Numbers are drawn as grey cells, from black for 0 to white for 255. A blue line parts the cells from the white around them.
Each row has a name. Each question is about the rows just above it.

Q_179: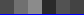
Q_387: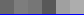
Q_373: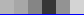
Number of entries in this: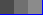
3
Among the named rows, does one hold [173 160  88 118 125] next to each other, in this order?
no
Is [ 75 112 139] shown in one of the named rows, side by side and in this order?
yes
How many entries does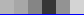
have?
6

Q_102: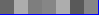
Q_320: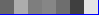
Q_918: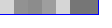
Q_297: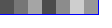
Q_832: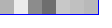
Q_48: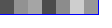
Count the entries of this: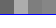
4
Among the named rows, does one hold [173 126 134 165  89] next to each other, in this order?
no
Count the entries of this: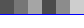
6
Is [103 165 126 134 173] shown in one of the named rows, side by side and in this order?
no
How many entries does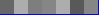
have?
7
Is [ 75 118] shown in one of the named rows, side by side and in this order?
no

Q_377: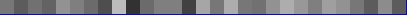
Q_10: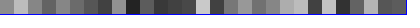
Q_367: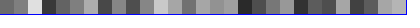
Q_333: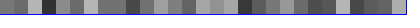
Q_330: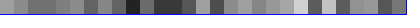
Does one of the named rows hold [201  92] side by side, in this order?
no
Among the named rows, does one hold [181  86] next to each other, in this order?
yes
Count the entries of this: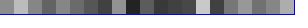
21
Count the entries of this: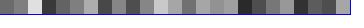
25

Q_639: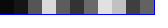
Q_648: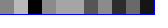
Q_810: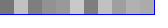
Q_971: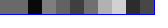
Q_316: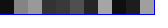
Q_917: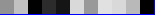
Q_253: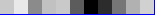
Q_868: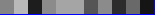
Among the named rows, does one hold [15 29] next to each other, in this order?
yes
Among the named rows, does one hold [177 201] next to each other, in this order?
no
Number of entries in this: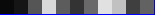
11
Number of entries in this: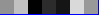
7
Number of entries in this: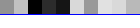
10

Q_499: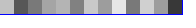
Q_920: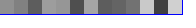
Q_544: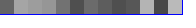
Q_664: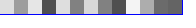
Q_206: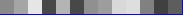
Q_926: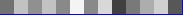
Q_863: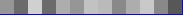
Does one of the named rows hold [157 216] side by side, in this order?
yes
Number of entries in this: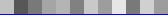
12
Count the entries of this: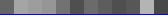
12
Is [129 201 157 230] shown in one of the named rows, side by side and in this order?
yes
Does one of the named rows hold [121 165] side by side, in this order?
yes
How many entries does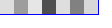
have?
7

